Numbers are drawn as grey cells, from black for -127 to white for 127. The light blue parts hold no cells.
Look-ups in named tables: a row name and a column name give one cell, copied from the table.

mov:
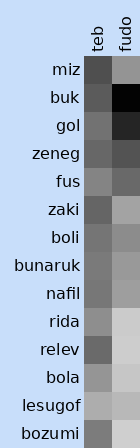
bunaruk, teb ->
-5
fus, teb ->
4
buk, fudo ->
-124
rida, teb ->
14
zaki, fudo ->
35
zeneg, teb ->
-24
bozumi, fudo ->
79
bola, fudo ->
70
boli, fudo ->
12

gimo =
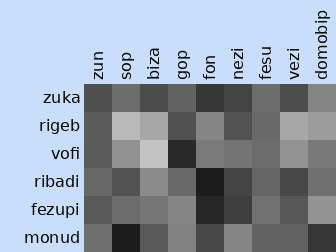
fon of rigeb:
5
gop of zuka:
-29
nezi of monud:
6
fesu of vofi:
-19
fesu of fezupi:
-13
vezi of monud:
-29
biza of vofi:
67
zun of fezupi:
-38
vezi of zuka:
-50
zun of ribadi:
-23
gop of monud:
1
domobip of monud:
-73
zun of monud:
-16
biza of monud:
-38
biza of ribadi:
11
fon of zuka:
-72
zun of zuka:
-48
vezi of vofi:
19
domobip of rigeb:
28
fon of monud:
-55
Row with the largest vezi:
rigeb

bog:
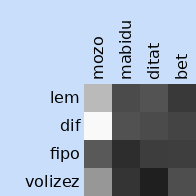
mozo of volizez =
23
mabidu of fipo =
-82
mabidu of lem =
-52
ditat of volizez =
-96
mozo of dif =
121
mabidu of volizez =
-75
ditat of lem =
-44
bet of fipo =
-65
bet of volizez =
-49
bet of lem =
-70
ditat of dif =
-52
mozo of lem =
58
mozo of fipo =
-38
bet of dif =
-59

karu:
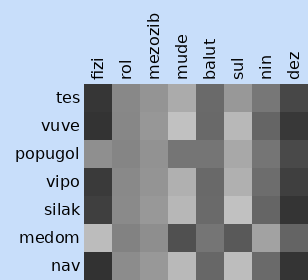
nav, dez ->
-75
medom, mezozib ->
14
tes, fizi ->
-73
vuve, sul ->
56
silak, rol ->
10
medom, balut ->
-10
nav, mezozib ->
24
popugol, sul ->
40
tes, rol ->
8
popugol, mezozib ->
18
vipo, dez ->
-64
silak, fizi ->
-64
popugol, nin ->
-10
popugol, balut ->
-10
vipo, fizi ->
-69
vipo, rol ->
9
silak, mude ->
55
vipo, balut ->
-22
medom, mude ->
-47
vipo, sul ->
48

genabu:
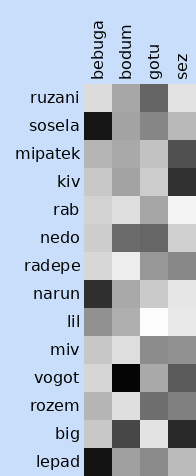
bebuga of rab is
82
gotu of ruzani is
-26
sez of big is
-86
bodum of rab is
95
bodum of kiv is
35
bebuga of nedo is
77
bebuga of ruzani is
91
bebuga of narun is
-80
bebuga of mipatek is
53
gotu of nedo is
-25
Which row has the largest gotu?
lil

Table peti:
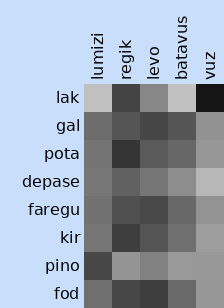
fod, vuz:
23
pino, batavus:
25
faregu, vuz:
19
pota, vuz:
22
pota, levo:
-37
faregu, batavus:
-23
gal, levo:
-57
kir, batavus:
-15
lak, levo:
7
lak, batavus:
65
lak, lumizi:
64
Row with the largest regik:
pino

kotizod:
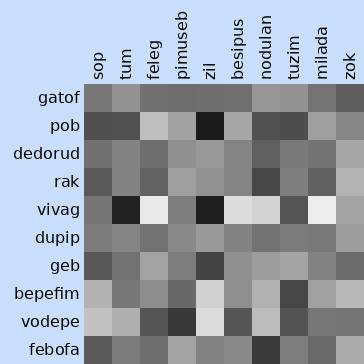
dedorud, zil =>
24
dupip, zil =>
25
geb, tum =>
-13
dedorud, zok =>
39
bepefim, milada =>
32
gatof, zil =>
-17
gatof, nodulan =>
22
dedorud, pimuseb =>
16
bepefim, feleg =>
13
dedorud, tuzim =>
-5
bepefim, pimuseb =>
-23
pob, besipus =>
39
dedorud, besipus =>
4
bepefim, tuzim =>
-57
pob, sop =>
-48
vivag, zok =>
35

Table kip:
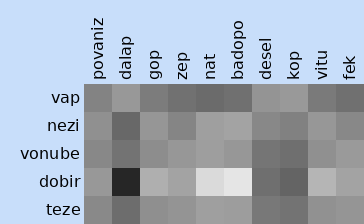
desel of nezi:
8
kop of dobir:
-27
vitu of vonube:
16
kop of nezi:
1
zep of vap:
-14
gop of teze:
15
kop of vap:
25
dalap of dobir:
-89
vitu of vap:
-5
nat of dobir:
90
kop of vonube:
-16
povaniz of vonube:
8
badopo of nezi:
35
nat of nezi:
31
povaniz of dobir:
24
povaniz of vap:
3
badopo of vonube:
23
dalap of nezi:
-23
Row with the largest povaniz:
dobir

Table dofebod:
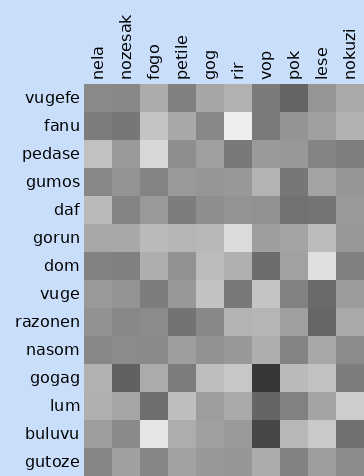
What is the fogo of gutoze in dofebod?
6
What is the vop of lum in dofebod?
-26
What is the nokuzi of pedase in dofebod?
-1
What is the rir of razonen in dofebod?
51
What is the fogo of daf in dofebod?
25
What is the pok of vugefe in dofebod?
-26
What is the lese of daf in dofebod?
-11
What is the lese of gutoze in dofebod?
29
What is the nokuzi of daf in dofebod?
25
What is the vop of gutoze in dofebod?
44
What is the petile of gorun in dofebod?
53
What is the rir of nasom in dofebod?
24
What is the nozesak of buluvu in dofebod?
10
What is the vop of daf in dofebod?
17
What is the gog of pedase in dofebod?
31
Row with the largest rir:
fanu

